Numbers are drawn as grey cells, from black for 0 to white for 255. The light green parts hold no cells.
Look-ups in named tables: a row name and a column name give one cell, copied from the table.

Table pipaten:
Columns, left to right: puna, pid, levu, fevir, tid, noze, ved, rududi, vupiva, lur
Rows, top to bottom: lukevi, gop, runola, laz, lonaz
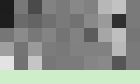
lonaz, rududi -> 137
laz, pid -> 116
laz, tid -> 121
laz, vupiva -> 185
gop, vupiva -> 47
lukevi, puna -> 29
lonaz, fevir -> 119
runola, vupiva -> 191
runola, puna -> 118
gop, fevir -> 112
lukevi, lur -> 122
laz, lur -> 122
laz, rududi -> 129
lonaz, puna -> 227
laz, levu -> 154
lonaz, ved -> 133
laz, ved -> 129

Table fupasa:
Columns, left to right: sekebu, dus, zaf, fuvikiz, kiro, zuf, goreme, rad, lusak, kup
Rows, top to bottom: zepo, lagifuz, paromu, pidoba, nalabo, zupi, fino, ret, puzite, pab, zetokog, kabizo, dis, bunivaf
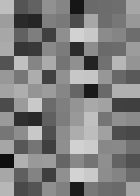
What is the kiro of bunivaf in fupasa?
128
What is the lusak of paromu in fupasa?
133
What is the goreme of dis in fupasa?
202
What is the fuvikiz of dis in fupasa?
62
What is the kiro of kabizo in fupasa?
101
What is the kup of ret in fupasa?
63
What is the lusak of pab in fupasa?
77
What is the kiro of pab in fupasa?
141
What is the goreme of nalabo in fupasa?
35
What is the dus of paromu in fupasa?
97
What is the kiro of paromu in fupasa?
143
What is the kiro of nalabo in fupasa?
116
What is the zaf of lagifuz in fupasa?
37
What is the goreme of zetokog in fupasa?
204
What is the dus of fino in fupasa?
174
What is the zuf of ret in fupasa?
148
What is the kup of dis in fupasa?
107
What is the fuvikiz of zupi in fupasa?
65
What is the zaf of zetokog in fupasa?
117
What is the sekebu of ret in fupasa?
75

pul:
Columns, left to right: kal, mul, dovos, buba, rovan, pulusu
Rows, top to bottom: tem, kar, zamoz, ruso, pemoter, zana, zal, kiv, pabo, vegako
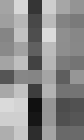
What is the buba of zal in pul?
179
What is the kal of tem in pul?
164
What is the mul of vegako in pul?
200
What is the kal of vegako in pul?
174
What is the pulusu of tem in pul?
148
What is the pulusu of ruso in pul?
136
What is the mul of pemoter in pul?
191
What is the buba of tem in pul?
206
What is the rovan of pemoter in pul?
123
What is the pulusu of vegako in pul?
106
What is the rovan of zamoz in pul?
143
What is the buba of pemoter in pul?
182
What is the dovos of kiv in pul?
16
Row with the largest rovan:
tem

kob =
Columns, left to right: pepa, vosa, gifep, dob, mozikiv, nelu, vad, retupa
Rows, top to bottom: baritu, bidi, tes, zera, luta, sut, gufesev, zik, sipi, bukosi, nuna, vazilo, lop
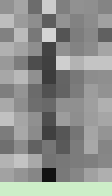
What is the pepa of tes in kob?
129
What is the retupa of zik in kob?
176
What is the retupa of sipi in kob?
166
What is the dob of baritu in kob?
204
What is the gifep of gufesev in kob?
107
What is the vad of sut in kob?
141
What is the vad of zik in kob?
159
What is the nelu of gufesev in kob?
124
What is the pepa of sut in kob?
167
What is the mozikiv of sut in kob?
100
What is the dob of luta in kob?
64
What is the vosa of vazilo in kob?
195
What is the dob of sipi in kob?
78
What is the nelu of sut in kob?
120
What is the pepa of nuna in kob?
111
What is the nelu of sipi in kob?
142
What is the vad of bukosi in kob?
165
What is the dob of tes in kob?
212

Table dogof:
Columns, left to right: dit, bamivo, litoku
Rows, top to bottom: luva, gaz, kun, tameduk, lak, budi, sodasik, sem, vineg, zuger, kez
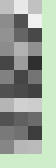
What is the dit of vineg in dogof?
82
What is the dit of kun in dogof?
146
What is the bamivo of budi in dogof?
69
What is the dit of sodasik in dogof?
80
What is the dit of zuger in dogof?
121
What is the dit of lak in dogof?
69
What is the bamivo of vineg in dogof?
96
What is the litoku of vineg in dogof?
107
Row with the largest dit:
luva

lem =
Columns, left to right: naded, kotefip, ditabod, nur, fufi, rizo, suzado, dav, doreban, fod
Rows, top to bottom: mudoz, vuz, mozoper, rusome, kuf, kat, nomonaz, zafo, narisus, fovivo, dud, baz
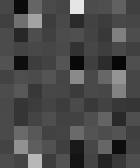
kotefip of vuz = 112
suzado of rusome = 70
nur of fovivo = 66
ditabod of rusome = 72
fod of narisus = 78
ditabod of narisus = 68
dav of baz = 35
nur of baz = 61
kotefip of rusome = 68
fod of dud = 66
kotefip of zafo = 53
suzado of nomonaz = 73
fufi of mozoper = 76
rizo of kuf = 8
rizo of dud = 25
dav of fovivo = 77

